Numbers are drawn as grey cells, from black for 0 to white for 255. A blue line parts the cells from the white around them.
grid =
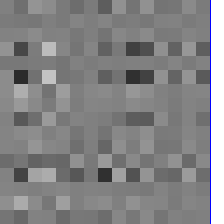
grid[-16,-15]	128
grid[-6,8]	143
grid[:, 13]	[138, 123, 132, 151, 123, 148, 132, 131, 131, 133, 138, 106, 155, 130, 133, 126]
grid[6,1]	174
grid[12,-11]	107
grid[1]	[123, 121, 119, 127, 122, 132, 126, 132, 122, 125, 120, 129, 130, 123, 127]
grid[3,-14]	71
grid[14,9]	145
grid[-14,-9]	127
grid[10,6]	127
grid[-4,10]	148
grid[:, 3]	[140, 127, 129, 188, 124, 195, 115, 123, 154, 128, 135, 106, 172, 131, 119, 129]
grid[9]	[132, 138, 141, 128, 135, 118, 128, 116, 136, 131, 142, 122, 123, 133, 128]
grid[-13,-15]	147
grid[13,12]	124
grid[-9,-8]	132
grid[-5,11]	128
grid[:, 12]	[118, 130, 123, 98, 132, 100, 125, 123, 120, 123, 119, 146, 103, 124, 123, 129]
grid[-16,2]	148
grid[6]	[140, 174, 142, 115, 157, 127, 135, 138, 131, 151, 141, 129, 125, 132, 133]
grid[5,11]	146
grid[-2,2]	139
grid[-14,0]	130
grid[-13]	[147, 71, 124, 188, 134, 117, 133, 97, 121, 64, 79, 144, 98, 151, 94]
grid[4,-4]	124
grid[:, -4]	[116, 129, 122, 144, 124, 146, 129, 130, 139, 122, 118, 128, 108, 131, 133, 117]
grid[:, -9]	[123, 126, 127, 133, 124, 129, 135, 133, 128, 128, 127, 121, 119, 130, 136, 119]
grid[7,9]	138

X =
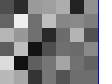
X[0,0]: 79
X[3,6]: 137
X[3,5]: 107
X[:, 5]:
[34, 137, 180, 107, 113, 110]
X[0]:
[79, 44, 154, 159, 173, 34, 145]
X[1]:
[100, 239, 111, 191, 134, 137, 125]
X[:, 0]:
[79, 100, 181, 93, 220, 185]
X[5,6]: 110
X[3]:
[93, 190, 18, 79, 111, 107, 137]

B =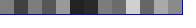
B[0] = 126
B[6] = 41
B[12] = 138
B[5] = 34

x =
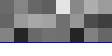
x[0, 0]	106
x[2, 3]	114
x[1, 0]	101
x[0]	[106, 133, 103, 95, 228, 136, 174, 155]
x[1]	[101, 154, 167, 162, 111, 150, 76, 62]
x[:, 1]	[133, 154, 37]
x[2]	[131, 37, 105, 114, 112, 36, 129, 102]

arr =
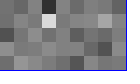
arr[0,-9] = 114
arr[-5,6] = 127
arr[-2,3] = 139
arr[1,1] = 133
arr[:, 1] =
[103, 133, 118, 122, 149]
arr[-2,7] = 82
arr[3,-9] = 142
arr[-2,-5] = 129
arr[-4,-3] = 136
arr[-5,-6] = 49
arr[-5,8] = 99
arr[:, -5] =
[131, 122, 129, 129, 111]
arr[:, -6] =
[49, 218, 113, 139, 124]

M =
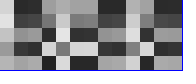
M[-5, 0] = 212
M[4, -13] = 181
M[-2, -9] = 121
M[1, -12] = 64
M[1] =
[226, 64, 69, 118, 202, 122, 126, 66, 70, 205, 126, 73, 69]
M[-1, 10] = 39
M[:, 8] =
[41, 70, 153, 49, 169]
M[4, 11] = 170
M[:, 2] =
[45, 69, 154, 48, 171]
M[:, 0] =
[212, 226, 195, 154, 181]
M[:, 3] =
[158, 118, 45, 212, 34]
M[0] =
[212, 42, 45, 158, 173, 162, 162, 41, 41, 178, 162, 43, 44]
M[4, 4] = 218
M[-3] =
[195, 146, 154, 45, 229, 49, 51, 147, 153, 222, 50, 156, 154]

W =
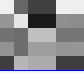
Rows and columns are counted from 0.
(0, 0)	240
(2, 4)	117
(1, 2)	25
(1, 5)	140
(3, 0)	147
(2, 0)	114
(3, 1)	109
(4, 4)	62
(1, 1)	230

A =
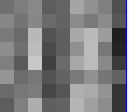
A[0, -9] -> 112
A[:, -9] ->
[112, 135, 121, 141, 127, 150, 106, 93]
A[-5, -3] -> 188
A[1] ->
[135, 116, 135, 107, 99, 139, 122, 139, 86]
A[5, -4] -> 122
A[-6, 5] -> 168
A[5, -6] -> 83
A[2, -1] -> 31
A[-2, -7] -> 124
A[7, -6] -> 95
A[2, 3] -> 83
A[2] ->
[121, 106, 184, 83, 95, 168, 186, 156, 31]
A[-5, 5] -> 144
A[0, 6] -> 145
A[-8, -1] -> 79
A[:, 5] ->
[165, 139, 168, 144, 168, 122, 175, 181]
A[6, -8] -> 119
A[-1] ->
[93, 127, 173, 95, 99, 181, 160, 140, 51]
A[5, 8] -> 98

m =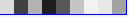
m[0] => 220
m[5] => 197
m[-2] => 232

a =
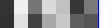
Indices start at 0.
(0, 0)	51
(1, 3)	169
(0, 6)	121
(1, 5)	95
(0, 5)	54

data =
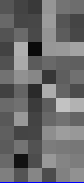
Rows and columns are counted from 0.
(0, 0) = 85
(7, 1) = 113
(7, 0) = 106
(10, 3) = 124
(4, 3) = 105
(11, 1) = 18
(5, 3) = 55
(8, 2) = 67
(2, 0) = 83
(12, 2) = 134
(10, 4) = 121
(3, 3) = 151
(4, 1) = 170
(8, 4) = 114
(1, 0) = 104
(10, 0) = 91
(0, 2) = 57
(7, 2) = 59
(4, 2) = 91
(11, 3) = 152
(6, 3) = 173
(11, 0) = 105
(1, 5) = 68
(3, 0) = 66
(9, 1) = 68
